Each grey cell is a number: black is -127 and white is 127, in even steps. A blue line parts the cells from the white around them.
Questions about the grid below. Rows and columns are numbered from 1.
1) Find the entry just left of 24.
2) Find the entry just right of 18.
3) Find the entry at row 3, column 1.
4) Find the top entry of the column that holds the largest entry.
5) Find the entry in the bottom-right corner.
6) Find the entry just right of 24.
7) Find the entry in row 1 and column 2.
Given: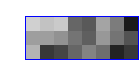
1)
-32
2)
-11
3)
52
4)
80
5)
-71
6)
-11
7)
66

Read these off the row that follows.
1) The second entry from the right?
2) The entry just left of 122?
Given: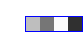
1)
122
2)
-9

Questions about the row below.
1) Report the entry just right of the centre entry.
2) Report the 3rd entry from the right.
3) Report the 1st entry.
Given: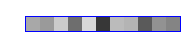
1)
59
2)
-37
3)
40

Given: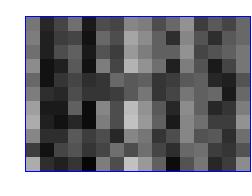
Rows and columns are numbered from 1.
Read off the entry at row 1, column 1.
-9
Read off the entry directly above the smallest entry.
-74
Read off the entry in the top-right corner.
-23
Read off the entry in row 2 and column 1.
-2
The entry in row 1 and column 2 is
-88
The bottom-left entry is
44
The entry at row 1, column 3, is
-58
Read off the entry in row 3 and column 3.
-50
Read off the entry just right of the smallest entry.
-2
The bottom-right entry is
12
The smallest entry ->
-121
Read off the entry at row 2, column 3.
-66
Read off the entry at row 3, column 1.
-16
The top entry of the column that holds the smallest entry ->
-101
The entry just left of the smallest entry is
-74
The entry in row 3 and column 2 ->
-95
